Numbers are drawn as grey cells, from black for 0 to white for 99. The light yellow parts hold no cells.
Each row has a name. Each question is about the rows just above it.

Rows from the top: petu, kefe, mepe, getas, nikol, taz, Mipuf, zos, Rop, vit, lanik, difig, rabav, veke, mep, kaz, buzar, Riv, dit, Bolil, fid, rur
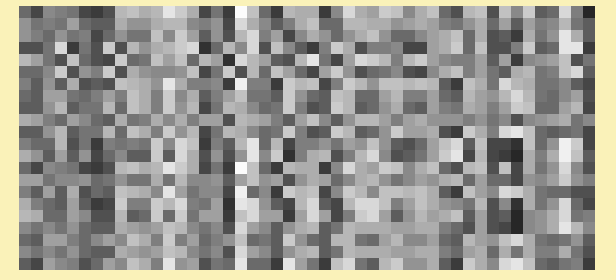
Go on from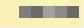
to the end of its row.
[36 67 45 49 67 53 67 49 62 62 31 71 67 62 49 36 62 75 53 36 57 71 71 62
 49 62 67 57 57 57 49 57 45 53 31 53 57 62 67 45 53]
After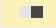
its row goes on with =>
[71 27 23 15 67 49 67 93 75 36]
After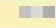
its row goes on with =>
[45 41 45 57 36]
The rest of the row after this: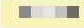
[36 45 49 23]
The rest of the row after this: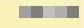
[79 53 67 36 49 62 75 45 45 36 79 57 41 36 75 71 41 41 62 71 49 49 62 41
 36 71 62 57 71 84 71 45 41 53 62 31]

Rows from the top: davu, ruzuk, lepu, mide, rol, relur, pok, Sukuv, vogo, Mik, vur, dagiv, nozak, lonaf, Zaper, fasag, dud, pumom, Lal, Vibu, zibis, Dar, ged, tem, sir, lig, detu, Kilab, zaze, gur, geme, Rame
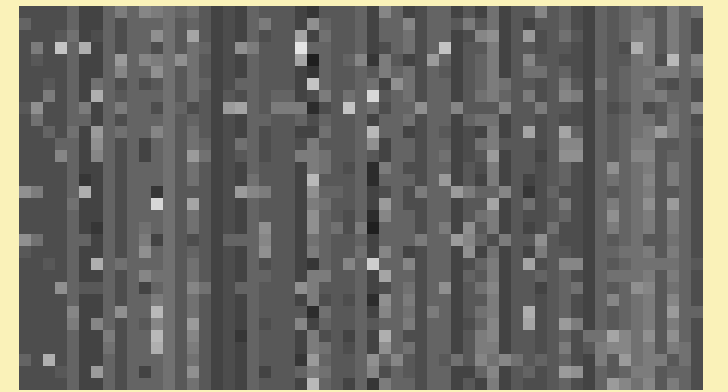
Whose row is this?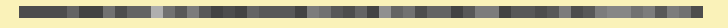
zaze
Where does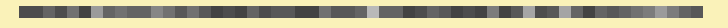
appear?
vur
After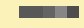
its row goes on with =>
[39 34 30 39 39 26 26 39 52 26 34 39 30 34 60 56 26 39 34 39 48 48 34 39
 39 30]
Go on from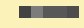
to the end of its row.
[26 39 39 44 44 48 34 48 39 30]

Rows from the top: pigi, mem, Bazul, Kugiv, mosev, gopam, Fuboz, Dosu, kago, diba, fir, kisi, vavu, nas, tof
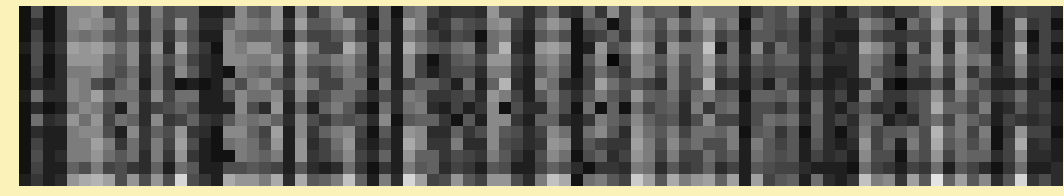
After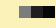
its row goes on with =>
[17 17 34 17 58 38 26 12 12 21 12 26  3]
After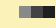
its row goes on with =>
[21 30 30 17 48 48 21 12 38 48 34  7 26 43 30 21 53 48 26 48 26 43 53 26
 38 12 30 26 30 30 12 30 12 12 17 48 34 26 21 34 26 53 26 53 21 38 17 21
 48 17 21 12]
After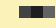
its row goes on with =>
[26 12 17 12 17 12 21 48 12  3 17 17 34 17 58 38 26 12 12 21 12 26  3]
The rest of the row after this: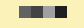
[53 21 38 48 53 26  7 34 12 58 53 17 17 38 21 30 53 34 30 17 26 53 43 12
 43 53 34 17 58 43 34 48 26 43 43 38 48  7 34 38 21 34  7 38 17  7 21 48
 26 34 34 43 30 70 38 48 26 48  7 21 58 26 26  7]

